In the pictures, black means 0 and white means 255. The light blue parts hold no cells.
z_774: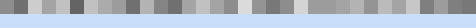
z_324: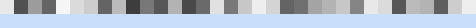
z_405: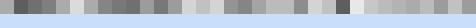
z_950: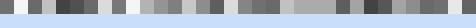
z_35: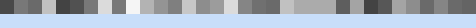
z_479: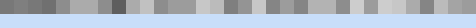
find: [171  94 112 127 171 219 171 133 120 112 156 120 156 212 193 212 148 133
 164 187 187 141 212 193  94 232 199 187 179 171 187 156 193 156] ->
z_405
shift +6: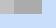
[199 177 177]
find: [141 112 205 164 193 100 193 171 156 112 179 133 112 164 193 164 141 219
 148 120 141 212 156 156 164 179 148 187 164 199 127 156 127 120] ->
z_774

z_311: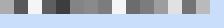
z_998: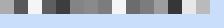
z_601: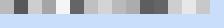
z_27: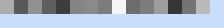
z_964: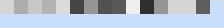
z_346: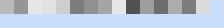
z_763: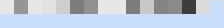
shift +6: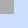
[178]
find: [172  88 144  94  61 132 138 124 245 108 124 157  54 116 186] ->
z_27
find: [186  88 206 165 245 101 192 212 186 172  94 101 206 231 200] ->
z_601
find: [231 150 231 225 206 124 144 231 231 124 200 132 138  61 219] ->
z_763
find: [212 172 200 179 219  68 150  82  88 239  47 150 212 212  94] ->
z_964
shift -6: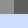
[138  88]

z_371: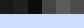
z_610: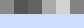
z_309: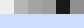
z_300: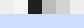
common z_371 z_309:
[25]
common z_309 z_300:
[238]
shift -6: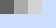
[ 92 164 204]
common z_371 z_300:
[32]

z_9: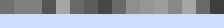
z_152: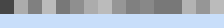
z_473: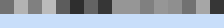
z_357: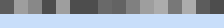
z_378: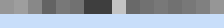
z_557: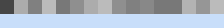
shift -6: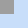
[152]
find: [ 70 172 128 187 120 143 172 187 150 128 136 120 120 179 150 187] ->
z_152
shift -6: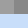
[152 130]
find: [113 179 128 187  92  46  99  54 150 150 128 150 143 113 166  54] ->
z_473
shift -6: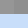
[144 137]
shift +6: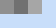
[149 119 172]
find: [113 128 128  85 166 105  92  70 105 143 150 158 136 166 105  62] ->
z_9

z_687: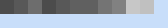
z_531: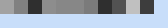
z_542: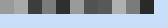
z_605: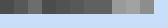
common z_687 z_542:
[88]
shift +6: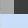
[175  67]
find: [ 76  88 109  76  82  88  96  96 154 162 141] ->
z_605
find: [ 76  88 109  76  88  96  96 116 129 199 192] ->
z_687
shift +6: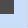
[82]
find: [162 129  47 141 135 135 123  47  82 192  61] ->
z_531

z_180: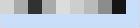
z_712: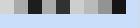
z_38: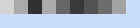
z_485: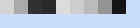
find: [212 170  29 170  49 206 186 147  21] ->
z_712
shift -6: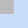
[180]
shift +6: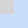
[218]
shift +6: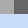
[176 108]
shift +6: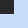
[47]

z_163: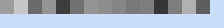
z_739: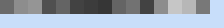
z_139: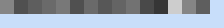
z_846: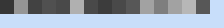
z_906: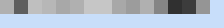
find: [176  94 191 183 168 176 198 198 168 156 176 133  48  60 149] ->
z_906
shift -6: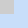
[199]
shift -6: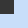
[48]
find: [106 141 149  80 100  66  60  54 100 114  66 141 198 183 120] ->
z_739

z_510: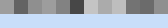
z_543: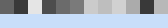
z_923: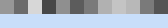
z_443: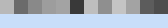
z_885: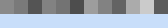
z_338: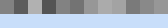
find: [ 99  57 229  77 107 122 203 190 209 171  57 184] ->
z_543
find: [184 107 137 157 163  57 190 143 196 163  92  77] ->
z_443

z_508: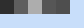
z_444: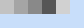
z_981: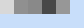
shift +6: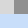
[222 150]
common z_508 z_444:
[86]
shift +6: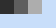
[ 52 100 179]
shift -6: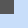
[80]
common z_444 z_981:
[137]

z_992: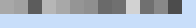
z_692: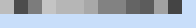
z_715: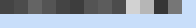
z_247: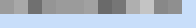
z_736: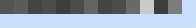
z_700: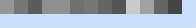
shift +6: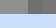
[149 149 118 124]
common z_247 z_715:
[118]
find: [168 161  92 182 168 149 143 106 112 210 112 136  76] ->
z_992
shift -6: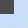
[70]
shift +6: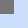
[124]
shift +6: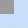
[161]
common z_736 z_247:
[106]

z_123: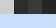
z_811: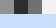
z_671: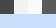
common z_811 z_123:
[45]
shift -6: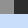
[139  39]
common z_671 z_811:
[242]

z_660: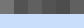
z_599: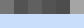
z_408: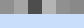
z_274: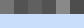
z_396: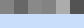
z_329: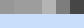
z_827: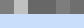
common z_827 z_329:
[125]
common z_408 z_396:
[137]
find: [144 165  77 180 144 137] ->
z_408

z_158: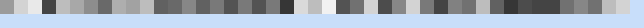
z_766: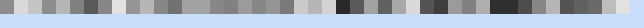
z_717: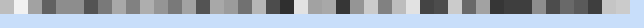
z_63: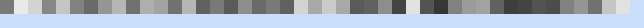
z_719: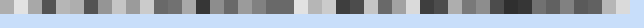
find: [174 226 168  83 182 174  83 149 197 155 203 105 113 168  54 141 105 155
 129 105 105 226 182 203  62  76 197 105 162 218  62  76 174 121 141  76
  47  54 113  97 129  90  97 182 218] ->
z_719
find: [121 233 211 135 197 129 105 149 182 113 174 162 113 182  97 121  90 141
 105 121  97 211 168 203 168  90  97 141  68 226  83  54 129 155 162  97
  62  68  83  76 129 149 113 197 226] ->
z_63
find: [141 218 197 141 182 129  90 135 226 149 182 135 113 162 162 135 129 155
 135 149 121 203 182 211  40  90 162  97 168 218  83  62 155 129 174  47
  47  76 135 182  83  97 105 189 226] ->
z_766
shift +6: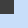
[68]

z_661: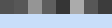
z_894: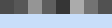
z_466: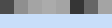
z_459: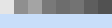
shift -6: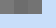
[115 103 109]
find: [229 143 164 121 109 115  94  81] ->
z_459
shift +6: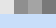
[235 149 170 127]
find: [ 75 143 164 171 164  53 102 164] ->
z_466
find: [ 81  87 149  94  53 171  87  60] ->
z_661

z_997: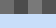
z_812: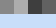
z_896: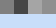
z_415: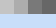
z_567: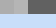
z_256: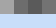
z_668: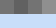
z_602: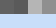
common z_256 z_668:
[115]
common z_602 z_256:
[90]
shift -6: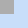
[167]
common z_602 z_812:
[97]

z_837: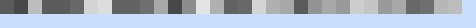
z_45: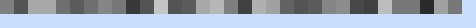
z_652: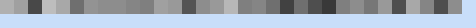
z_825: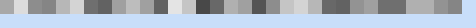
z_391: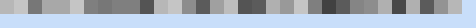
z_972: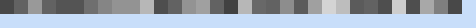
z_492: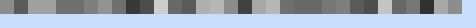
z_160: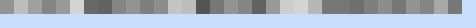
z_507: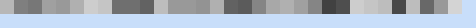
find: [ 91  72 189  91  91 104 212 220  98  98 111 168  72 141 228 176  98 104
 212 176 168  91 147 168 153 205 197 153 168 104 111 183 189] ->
z_837

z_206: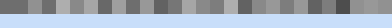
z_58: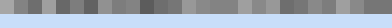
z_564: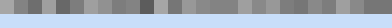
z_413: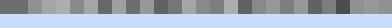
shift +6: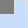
[131]
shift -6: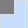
[119]
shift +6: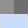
[151 116]
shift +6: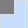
[131]
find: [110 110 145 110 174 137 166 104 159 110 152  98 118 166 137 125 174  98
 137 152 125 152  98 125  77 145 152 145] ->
z_206

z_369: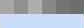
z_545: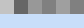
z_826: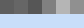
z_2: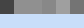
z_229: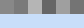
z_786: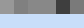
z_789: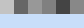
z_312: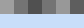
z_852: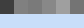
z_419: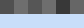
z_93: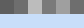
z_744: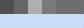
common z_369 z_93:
[110]
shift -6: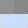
[138 130]
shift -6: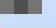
[110  74 110]

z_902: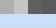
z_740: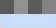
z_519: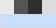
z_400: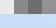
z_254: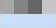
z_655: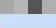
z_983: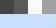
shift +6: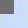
[116]
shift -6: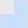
[227]
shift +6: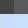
[74 96]
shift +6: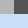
[188  90]
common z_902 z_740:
[90]
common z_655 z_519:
[84]
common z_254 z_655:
[168]

